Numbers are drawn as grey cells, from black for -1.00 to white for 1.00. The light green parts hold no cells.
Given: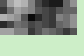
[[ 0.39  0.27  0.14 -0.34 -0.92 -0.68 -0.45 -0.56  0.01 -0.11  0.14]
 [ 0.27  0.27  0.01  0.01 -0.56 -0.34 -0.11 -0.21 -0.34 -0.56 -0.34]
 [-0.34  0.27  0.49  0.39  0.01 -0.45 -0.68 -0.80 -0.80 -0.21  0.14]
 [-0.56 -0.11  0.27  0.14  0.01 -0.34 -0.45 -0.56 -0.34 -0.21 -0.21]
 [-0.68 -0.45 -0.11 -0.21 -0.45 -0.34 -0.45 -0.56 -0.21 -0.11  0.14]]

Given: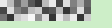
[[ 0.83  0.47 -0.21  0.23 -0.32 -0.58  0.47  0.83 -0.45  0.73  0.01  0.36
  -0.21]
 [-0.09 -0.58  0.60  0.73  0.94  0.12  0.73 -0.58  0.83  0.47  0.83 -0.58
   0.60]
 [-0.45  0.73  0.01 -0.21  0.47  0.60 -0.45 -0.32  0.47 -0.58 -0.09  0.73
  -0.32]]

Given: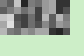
[[ 0.54  0.65 -0.37 -0.49 -0.14 -0.49  0.43 -0.26  0.43 -0.03]
 [ 0.43 -0.03 -0.14  0.20  0.07  0.31  0.31 -0.60 -0.71 -0.37]
 [ 0.31  0.75 -0.26 -0.49 -0.14 -0.37  0.07 -0.26  0.20  0.07]
 [-0.03 -0.26  0.54 -0.71 -0.03 -0.14  0.20  0.31 -0.60 -0.60]
 [-0.26 -0.03  0.20 -0.14  0.07 -0.49  0.20  0.31 -0.60 -0.37]]

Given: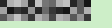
[[ 0.27 -0.83 -0.57 -0.70  0.15 -0.70 -0.18 -0.57 -0.70 -0.83  0.27 -0.31
   0.39]
 [-0.31  0.15  0.51  0.03 -0.57  0.39  0.15 -0.44  0.39  0.27 -0.31  0.15
  -0.57]
 [-0.70  0.39  0.51  0.27 -0.70  0.51 -0.08 -0.18  0.39  0.51 -0.70 -0.31
  -0.83]]

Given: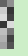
[[ 0.72 -0.48]
 [ 0.60 -0.58]
 [ 0.49 -0.09]
 [ 0.38 -0.48]
 [ 0.26 -0.35]
 [-0.22  0.13]
 [-0.58  0.72]]

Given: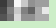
[[-0.34 -0.09  0.70  0.14  0.14  0.34  0.34]
 [-0.44  0.01  0.57  0.01 -0.22  0.34  0.81]
 [-0.54 -0.22  0.94  0.57  0.14  0.24  0.24]]
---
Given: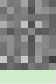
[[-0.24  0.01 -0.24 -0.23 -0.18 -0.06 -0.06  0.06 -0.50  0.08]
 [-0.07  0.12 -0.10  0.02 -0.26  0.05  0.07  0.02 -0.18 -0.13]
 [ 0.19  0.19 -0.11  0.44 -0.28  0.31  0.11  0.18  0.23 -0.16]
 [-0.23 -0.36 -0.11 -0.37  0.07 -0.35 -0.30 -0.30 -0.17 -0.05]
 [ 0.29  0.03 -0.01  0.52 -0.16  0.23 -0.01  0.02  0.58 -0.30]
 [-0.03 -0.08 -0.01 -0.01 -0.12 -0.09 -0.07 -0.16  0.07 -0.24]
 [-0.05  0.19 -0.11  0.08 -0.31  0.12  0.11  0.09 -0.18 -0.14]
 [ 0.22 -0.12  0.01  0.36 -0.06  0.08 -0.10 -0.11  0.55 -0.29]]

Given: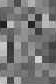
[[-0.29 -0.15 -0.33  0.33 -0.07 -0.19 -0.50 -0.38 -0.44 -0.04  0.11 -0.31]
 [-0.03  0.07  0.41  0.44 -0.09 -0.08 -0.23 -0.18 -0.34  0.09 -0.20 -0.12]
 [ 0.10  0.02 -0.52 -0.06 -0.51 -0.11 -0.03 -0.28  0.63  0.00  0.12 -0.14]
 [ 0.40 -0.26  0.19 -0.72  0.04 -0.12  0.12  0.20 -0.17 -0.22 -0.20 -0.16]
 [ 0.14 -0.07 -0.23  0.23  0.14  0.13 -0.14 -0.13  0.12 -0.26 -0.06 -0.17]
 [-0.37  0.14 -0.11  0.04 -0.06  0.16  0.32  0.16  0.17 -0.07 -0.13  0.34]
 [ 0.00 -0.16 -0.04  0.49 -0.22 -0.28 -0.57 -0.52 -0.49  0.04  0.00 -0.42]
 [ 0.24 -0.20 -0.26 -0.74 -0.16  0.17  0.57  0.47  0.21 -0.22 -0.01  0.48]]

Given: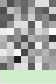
[[-0.18  0.65 -0.36  0.32  0.98 -0.58  0.71  0.13  0.27  0.32]
 [ 0.75 -0.29  0.09  0.07  0.52  0.20  0.05  0.42  0.31  0.07]
 [ 0.74 -0.15 -0.06  0.86  0.68  0.23  0.87  0.23  0.68  0.85]
 [ 0.06  0.40  0.62 -0.28  0.01  0.37 -0.35  0.33  0.06 -0.28]
 [-0.19 -0.20  0.03  0.76  0.60 -0.39  0.41 -0.44  0.66  0.77]
 [-0.04  0.31  0.49  0.73  0.14  0.12 -0.29  0.99 -0.74  0.72]
 [-0.35  0.50 -0.28  0.17  0.91 -0.05  0.70  0.65  0.20  0.18]
 [ 0.27 -0.39 -0.22 -0.29  0.85  0.43  0.32  0.82  0.44 -0.28]]

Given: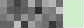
[[-0.13  0.53 -0.16 -0.27]
 [ 0.42 -0.02  0.02 -0.57]
 [ 0.30  0.04 -0.13 -0.12]
 [-0.23 -0.64  0.17 -0.02]
 [ 0.35 -0.14 -0.11  0.27]
 [-0.22 -0.27  0.15 -0.53]
 [-0.47 -0.34 -0.25  0.50]
 [-0.16 -0.28  0.09 -0.21]
 [ 0.14  0.04 -0.07 -0.22]]

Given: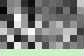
[[ 0.57  0.17 -0.09 -0.15 -0.53 -0.13 -0.12]
 [-0.52 -0.60 -0.18  0.17  0.50 -0.51  0.05]
 [-0.45 -0.11 -0.24 -0.18  0.52  0.63 -0.18]
 [-0.23 -0.55 -0.21  0.46  0.22 -0.23  0.40]
 [-0.18 -0.28 -0.14  0.21  0.20 -0.01  0.17]
 [-0.28 -0.08 -0.09 -0.34  0.31 -0.12 -0.39]
 [-0.07 -0.31  0.15  0.69  0.04 -0.32  0.67]
 [-0.88 -0.68 -0.84 -0.62  0.96  0.43 -0.74]
 [-0.65 -0.33  0.21  0.23  0.61 -0.47  0.14]
 [ 0.09  0.29  0.99  0.82 -0.19 -0.79  0.84]
 [ 0.00  0.08 -0.55 -0.74  0.11  0.75 -0.72]
 [-0.62 -1.00 -0.59  0.24  0.62 -0.40  0.07]]

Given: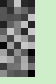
[[-0.73 -0.49  0.55 -0.72  0.58 -0.31  0.44 -0.97 -0.56 -0.08 -0.98]
 [-0.67 -0.21 -0.51  0.51 -0.69  0.24  0.57 -0.28  0.33  0.37 -0.31]
 [ 0.55 -0.03 -0.35  0.03  0.01  0.46 -0.56  0.11 -0.18 -0.09 -0.36]
 [-0.44 -0.61 -0.38 -0.24  0.55 -0.45  0.25 -0.53  0.31 -0.11 -0.28]
 [-0.78 -0.33 -0.33 -0.74 -0.23  0.11 -0.92  0.28  0.48 -0.55  0.10]]
